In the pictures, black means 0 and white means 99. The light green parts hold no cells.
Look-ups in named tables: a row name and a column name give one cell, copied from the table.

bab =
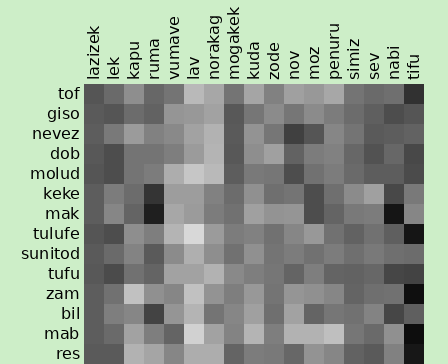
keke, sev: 62
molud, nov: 30
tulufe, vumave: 70
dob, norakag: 70
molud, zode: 46
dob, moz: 48
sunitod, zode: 45
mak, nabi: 8

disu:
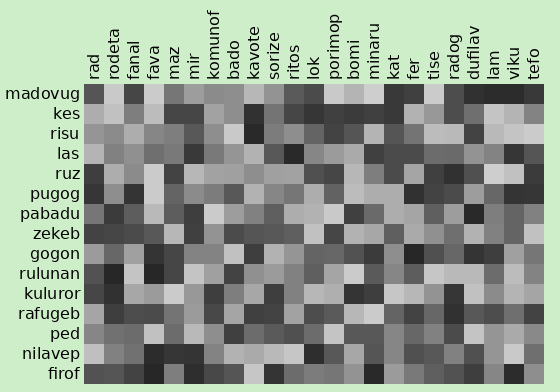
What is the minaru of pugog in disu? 67
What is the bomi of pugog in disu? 73
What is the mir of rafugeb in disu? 60
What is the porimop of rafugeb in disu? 35
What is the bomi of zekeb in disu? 69
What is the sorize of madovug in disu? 57
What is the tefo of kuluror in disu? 64

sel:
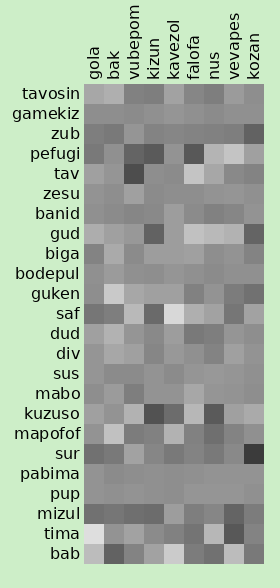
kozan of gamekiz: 56
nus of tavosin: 49
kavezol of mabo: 57
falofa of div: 56
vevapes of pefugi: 76
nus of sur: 47
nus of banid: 50
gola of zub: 49
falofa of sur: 51

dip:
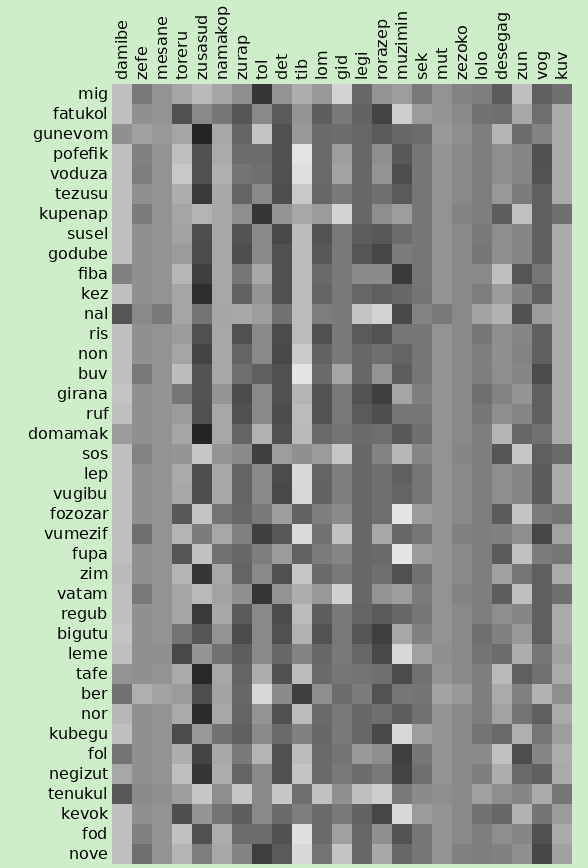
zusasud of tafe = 16
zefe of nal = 53
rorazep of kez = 37
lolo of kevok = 44
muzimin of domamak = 34
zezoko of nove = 50
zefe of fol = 56
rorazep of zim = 43
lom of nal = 49
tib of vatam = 67
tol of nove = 24
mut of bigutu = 57
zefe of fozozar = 56
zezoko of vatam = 51

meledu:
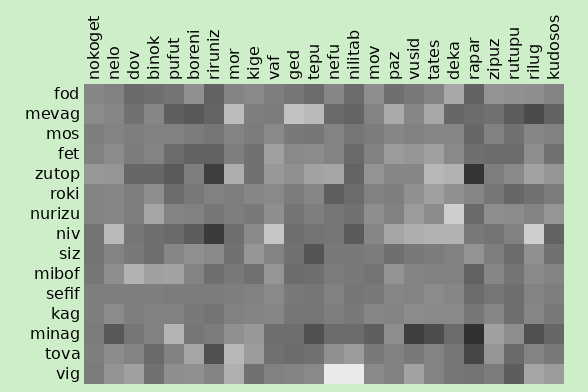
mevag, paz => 66
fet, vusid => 58
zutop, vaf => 59
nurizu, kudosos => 58
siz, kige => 58
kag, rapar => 46
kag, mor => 50
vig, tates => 51
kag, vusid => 54
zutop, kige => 44
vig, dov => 62

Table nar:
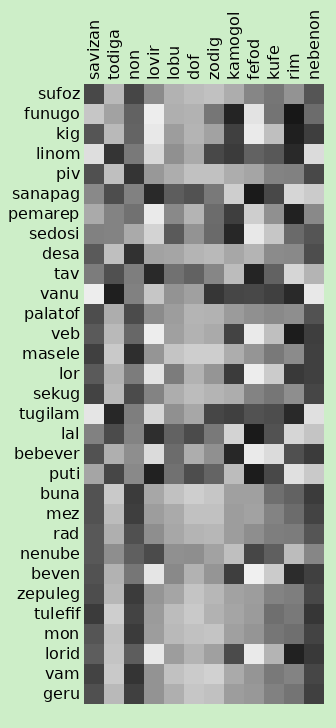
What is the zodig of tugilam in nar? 27
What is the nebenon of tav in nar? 70
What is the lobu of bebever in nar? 42
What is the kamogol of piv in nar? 67
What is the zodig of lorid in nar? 62
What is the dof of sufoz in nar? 73

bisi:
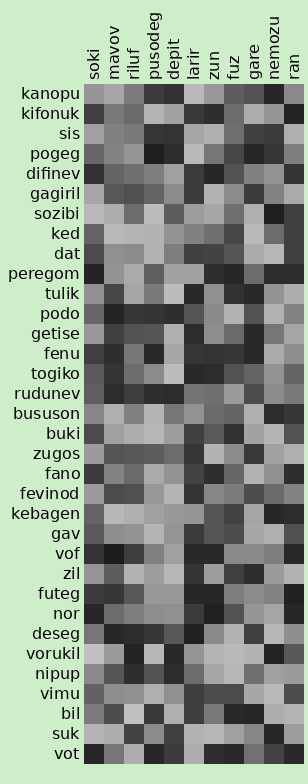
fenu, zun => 20
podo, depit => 18
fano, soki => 23
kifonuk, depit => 63
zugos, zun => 69
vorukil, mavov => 60
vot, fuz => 16
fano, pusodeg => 66
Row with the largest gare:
ked

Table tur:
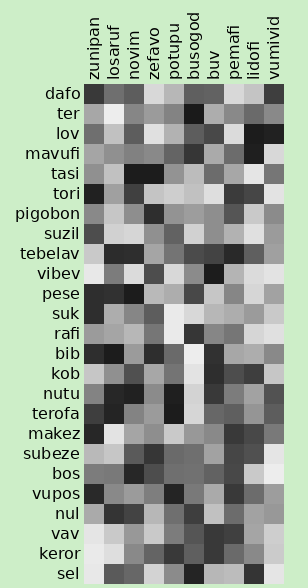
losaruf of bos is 47
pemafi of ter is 53
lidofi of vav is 64
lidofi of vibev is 85
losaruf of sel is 35
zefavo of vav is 78
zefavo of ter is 60
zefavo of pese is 72
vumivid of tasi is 46
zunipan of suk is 18
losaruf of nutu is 15
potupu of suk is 91
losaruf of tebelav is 17
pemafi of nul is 42
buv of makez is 53
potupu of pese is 67
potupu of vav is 48

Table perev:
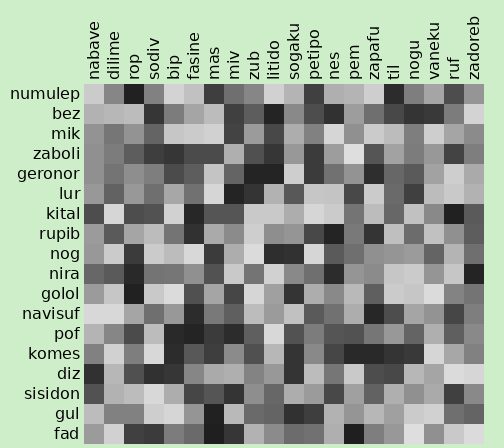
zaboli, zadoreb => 49
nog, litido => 18
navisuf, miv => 37
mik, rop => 57
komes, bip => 17
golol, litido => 62
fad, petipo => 44
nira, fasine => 56
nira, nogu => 79
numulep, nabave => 79
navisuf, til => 30
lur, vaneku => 73
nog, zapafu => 56
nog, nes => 35
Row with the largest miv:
nira

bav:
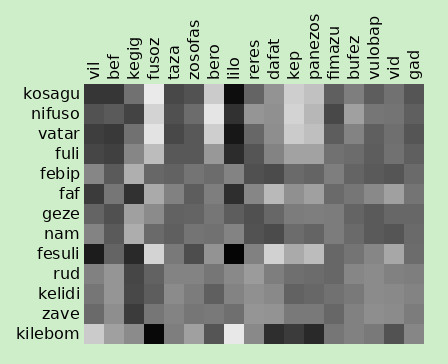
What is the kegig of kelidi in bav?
28
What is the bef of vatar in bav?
22
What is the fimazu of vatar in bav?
36
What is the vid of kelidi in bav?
53
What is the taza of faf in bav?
50
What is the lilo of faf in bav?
18
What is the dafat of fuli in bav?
51
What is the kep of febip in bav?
41
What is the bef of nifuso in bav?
35
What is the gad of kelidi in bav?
51
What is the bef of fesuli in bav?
39
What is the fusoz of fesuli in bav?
82
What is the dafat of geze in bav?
40
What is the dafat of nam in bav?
29
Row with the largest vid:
fesuli

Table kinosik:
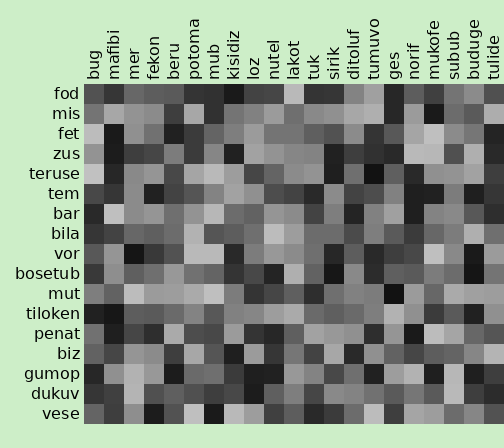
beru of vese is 32
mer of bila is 40
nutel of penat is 15
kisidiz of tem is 63
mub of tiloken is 34
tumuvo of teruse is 7
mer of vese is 55
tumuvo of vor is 16
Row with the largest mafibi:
bar

